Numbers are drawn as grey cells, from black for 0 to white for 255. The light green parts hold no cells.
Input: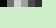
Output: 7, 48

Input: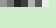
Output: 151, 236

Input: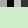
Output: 169, 52

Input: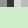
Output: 147, 188

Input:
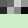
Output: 93, 10

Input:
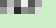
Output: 99, 223

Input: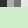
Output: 46, 231
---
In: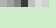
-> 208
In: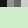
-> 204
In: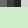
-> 212
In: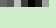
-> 159
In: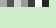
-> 37
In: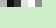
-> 143
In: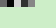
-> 134
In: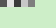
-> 126
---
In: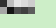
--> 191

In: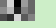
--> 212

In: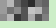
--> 183

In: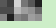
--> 62

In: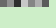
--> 146

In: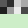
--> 44

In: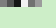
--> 82

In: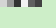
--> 152
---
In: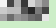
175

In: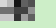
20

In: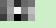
44

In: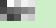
202

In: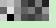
154

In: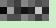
63

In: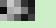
148

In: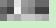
227

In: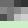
62
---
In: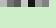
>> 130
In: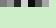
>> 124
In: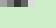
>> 126
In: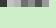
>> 141
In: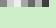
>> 166
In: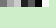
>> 118
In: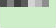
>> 129
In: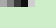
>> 125
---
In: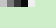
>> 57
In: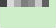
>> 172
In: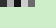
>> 21
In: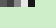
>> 135
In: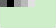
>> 157
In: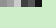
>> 203
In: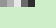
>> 231
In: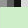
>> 19
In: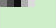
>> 17
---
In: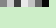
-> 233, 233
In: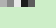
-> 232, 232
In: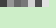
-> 120, 226
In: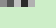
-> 193, 193
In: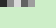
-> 217, 217
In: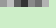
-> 51, 190
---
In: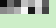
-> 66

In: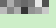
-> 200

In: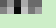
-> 158

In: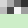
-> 157

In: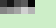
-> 180

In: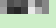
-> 134

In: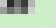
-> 209

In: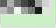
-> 226

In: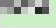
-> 80

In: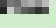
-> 78
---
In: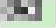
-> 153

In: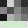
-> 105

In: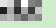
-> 128

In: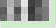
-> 80

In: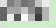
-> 195

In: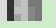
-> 121

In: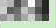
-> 108

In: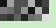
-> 36

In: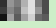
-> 122

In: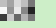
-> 191
